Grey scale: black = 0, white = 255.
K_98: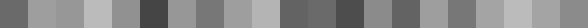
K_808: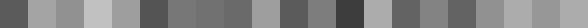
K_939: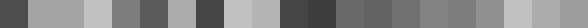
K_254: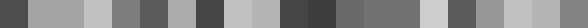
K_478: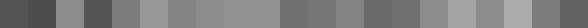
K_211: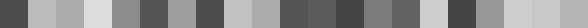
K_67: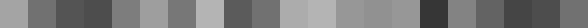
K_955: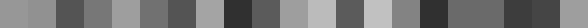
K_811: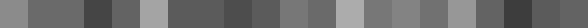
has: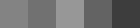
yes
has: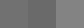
no

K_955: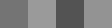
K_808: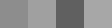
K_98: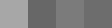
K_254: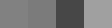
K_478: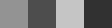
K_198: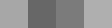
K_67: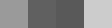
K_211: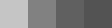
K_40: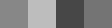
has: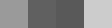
yes
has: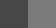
no
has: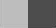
no
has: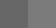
yes
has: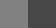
no

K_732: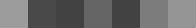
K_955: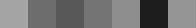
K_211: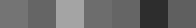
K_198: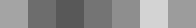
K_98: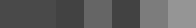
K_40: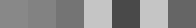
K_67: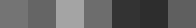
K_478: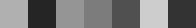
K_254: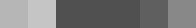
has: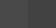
yes
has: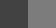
yes
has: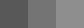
yes

